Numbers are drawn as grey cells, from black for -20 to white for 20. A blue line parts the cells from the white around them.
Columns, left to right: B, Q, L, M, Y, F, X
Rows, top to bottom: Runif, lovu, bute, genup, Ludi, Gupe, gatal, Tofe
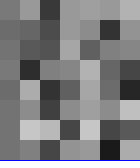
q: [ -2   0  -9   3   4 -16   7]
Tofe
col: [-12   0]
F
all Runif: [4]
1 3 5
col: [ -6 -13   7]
Q
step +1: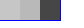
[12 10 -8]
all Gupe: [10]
6

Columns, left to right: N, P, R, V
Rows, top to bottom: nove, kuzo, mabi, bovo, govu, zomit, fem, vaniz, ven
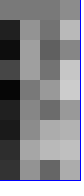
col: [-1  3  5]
P
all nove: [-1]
0 1 2

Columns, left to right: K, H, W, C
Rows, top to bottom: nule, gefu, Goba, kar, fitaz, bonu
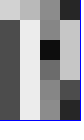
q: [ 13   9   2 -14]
nule
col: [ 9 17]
H
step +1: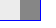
[18  2]
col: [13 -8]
K
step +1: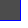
[-7]
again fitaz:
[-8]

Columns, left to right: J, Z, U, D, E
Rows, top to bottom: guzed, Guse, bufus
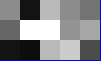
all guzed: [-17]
1
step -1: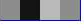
[  1 -18   8   1]
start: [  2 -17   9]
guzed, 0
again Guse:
[20]

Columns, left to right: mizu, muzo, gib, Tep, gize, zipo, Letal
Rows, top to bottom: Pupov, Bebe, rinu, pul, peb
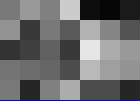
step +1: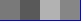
[ 0 -5  9  2]
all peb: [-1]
0
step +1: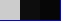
[ 13 -17 -18]
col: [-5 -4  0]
gib
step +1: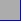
[8]
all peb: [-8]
4 5

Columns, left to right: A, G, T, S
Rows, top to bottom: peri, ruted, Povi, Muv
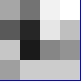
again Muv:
[12]
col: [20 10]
S
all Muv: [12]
1 2 3

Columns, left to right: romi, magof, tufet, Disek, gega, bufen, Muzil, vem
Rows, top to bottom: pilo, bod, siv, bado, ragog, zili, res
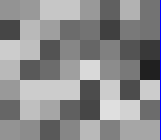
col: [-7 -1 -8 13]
Muzil
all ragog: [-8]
4 6
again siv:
[-7]
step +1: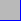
[10]
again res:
[6]
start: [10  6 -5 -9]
zili, 1
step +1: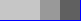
[12 12  5 -4]

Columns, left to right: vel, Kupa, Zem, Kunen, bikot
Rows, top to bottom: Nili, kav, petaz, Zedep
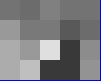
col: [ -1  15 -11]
Zem
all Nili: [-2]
0 3 4
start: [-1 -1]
kav, 1
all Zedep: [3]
4

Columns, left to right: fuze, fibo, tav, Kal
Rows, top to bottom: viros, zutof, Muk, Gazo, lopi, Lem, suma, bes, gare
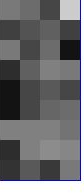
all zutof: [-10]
0 3
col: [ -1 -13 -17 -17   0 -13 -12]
fuze
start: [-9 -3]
Muk, 1
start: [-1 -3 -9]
viros, 0
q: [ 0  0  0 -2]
suma
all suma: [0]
0 1 2

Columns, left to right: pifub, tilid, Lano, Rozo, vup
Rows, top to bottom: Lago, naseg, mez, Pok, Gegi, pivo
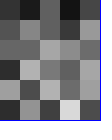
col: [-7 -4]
pifub
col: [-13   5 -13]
pifub
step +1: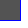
[-6]
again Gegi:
[5]
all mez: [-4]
0 1
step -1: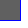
[-6]
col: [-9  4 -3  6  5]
vup

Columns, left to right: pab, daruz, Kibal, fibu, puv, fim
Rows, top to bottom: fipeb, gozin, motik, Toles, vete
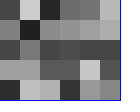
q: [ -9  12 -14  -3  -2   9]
fipeb
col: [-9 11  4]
puv
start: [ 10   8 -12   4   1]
vete, 1
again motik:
[-9]
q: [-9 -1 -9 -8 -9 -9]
motik
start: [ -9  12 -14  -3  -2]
fipeb, 0

